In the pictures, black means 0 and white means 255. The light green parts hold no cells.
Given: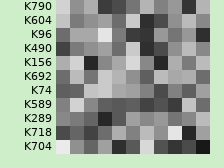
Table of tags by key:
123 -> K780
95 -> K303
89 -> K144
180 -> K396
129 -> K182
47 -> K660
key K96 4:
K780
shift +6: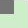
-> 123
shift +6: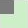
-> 129
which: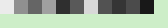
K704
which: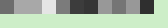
K96

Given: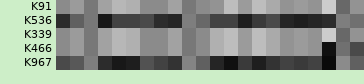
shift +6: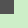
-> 88
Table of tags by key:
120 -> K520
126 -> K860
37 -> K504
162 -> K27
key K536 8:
K504

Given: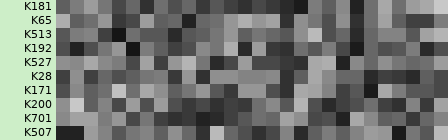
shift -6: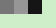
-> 112 144 15
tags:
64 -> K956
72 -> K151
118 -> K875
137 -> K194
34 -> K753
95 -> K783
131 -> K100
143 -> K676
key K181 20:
K194

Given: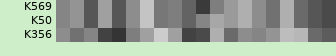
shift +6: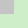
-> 202
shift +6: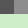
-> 92 147
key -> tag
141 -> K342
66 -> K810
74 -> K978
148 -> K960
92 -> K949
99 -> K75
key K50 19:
K978

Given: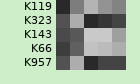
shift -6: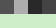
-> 76 167 35 62
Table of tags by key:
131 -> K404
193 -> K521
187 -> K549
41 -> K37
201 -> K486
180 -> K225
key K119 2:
K225
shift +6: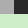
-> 179 47

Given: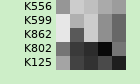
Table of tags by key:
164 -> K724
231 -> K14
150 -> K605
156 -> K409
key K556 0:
K605
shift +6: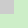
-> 210
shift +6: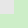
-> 237
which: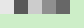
K862
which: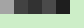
K125

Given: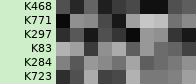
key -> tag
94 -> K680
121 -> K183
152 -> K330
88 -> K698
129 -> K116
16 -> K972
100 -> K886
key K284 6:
K680
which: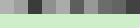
K83
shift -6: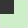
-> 47
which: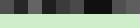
K468
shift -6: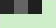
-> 33 94 25
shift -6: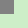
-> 123

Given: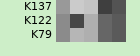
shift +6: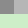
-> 145 188
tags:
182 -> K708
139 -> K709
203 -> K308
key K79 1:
K708

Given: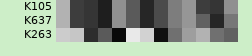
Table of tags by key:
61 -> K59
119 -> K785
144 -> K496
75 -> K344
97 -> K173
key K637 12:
K785
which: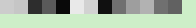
K263

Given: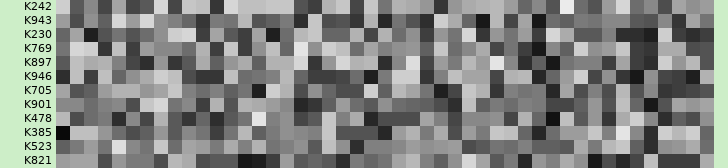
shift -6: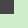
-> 64
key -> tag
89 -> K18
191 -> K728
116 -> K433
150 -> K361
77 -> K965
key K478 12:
K18
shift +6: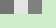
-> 122 234 134

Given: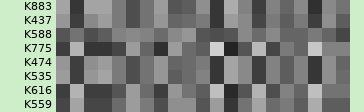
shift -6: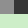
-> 137 48
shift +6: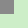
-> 143
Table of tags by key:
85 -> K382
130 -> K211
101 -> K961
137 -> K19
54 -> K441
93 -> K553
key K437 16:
K553
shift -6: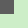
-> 87

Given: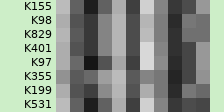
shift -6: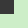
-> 50
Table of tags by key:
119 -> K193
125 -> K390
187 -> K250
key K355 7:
K193
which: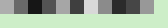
K97

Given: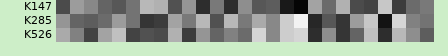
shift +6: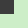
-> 66
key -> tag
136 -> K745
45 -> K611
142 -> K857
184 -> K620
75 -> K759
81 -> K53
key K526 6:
K53
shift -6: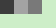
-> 54 157 115
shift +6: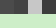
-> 81 73 205 66

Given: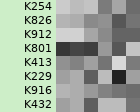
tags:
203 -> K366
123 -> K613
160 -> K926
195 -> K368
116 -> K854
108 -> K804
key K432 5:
K854
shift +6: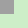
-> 166
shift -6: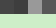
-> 63 56 147 81
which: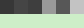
K801
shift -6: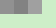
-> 139 124 154

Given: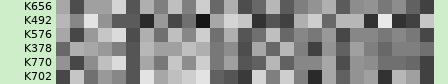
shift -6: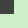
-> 59
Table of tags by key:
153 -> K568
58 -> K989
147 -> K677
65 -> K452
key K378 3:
K568
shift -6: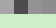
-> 161 71 141 135

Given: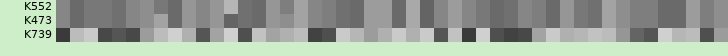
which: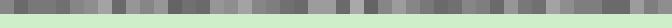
K473
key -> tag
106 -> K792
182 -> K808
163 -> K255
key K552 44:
K792
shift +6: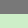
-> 126 126
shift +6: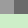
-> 162 112
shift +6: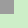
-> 162

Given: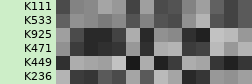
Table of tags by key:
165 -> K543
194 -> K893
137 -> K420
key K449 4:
K893
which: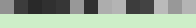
K471
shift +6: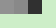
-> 151 143 54
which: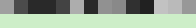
K925

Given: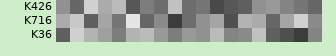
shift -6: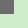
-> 103
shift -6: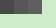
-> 67 81 89
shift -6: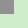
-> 139

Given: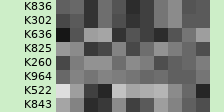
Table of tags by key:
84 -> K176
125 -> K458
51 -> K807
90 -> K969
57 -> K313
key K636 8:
K176
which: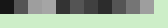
K636
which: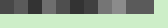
K302
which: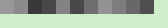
K825
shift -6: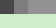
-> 66 119 140 140
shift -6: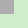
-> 167

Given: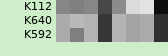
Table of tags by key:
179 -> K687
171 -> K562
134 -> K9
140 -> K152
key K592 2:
K687
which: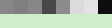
K112
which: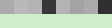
K640
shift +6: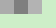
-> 177 133 185

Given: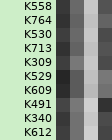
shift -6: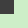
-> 56
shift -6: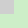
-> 201
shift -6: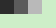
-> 38 85 179
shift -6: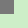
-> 114
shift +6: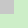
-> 205

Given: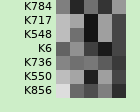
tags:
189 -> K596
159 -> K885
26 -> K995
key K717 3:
K885
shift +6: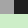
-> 171 38
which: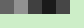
K6
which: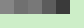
K736

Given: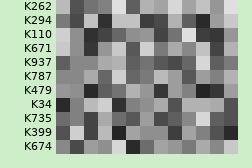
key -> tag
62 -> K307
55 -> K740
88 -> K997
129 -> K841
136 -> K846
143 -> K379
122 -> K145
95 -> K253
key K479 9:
K841
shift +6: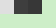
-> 229 68 61
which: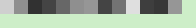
K110

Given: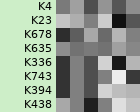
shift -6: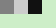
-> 122 198 11
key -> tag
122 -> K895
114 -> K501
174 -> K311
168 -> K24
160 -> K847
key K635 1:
K501
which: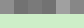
K635

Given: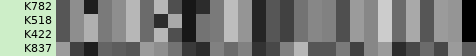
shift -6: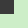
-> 52
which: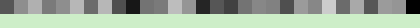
K422
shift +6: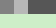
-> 135 189 92 92
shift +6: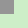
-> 155
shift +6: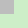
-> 195
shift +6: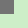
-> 121
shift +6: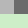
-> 189 113

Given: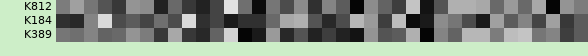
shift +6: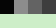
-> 11 146 105 68
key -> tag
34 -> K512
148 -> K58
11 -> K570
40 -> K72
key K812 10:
K512

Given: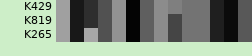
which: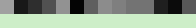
K429
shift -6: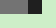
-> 109 109 25
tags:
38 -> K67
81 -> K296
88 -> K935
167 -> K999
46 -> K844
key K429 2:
K844
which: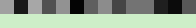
K265
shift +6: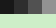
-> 30 52 87 152
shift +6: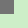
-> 121

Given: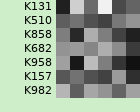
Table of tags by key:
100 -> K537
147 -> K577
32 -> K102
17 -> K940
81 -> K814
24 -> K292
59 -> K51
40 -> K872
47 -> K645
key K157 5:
K645
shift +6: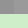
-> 153 160
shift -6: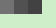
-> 108 75 60
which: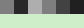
K858
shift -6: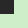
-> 34

